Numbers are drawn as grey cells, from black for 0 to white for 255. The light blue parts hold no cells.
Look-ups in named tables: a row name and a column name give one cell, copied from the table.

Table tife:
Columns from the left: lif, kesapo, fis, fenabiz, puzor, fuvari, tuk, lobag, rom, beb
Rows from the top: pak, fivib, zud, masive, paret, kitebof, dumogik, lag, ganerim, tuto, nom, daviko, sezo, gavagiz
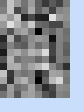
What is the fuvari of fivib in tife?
96
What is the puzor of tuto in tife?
164
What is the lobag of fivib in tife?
66
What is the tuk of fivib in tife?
128
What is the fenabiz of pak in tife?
115
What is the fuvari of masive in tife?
106
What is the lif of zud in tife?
183
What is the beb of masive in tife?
132
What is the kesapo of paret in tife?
82
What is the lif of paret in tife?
130
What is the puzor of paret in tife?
122
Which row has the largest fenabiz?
daviko

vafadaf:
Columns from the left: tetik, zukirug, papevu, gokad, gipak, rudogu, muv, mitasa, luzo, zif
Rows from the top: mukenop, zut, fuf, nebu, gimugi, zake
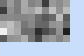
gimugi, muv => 75
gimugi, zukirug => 185
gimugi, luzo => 145
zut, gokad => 167
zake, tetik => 91
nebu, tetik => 177
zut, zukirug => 144
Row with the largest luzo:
fuf

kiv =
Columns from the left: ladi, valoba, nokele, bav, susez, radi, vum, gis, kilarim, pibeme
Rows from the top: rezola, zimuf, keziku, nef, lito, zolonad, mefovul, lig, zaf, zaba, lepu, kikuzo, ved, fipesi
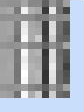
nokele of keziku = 147
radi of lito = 167
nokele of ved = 149
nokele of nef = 127
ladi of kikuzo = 164
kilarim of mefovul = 123
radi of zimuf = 166
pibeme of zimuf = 68
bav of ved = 161
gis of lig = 221
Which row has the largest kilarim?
keziku

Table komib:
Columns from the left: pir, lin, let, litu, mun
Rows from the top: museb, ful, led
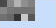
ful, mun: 116
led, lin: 104
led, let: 52
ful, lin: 118
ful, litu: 114
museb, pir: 74
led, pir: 112
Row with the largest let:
museb

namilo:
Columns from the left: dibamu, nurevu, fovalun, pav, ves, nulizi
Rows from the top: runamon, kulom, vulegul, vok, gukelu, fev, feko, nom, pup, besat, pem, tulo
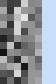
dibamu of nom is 20
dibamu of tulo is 54
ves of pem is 150
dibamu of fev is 32
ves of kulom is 145
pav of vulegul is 227
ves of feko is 118

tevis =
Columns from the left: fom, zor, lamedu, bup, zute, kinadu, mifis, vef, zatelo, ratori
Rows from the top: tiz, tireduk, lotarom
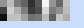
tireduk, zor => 208
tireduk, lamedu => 175
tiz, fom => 146
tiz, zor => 187
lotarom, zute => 112
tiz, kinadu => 87
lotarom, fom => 16
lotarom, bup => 161
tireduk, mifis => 215
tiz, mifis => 245
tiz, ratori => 193
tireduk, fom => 64
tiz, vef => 149
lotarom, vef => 97
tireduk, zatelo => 142
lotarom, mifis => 186
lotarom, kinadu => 119

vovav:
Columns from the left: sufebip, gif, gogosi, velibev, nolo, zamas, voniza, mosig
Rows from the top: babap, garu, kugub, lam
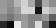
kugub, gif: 118
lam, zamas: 217
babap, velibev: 209
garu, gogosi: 156
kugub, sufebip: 136
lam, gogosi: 234
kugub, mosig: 97
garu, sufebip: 157
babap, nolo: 167
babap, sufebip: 153
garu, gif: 137
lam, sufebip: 40
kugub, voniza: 150
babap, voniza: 169
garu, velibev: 213
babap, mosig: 141
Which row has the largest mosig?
garu

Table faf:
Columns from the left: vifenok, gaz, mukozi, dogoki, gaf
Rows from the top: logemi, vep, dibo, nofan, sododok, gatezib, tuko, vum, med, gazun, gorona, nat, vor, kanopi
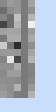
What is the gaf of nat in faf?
136
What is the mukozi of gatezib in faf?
170
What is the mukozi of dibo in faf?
192
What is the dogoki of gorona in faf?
122
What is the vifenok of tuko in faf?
202
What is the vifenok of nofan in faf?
69
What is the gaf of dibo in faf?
180
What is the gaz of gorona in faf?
157
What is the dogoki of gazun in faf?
122
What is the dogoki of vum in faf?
122
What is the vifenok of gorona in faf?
138
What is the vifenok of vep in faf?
110
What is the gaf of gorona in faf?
129
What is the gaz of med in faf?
229
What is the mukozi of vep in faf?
149
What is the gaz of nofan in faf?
110
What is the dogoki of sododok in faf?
122
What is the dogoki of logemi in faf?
122
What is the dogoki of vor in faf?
122

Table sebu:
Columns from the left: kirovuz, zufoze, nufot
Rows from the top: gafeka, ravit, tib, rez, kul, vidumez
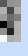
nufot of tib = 126
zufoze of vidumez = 170
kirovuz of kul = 145
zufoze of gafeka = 145
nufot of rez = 178
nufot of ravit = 172
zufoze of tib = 110
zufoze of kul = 34
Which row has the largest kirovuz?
vidumez

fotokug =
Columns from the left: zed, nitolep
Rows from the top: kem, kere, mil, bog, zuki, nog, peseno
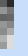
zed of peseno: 155
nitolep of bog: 134
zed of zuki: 140
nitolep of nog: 220
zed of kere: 149
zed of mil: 99
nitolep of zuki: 170
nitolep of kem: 41
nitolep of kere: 118
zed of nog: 177
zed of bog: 150
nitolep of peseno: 220
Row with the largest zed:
nog

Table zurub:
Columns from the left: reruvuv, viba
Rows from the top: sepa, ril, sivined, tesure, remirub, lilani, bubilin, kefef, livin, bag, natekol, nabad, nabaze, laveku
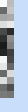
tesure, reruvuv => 221
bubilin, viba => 127
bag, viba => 102
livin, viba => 72
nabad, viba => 153
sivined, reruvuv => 165
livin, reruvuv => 247
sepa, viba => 187
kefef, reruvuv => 37

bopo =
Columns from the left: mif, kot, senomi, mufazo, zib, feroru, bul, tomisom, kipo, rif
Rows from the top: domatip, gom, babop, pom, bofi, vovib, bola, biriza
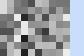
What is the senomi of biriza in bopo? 208
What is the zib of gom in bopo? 157
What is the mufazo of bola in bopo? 112
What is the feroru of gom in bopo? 133
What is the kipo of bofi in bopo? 176
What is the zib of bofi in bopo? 195
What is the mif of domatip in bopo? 219
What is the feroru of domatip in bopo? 191
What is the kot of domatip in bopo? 181
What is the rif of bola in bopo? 189
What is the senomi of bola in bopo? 136
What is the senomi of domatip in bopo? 125
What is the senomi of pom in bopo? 109
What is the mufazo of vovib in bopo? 28

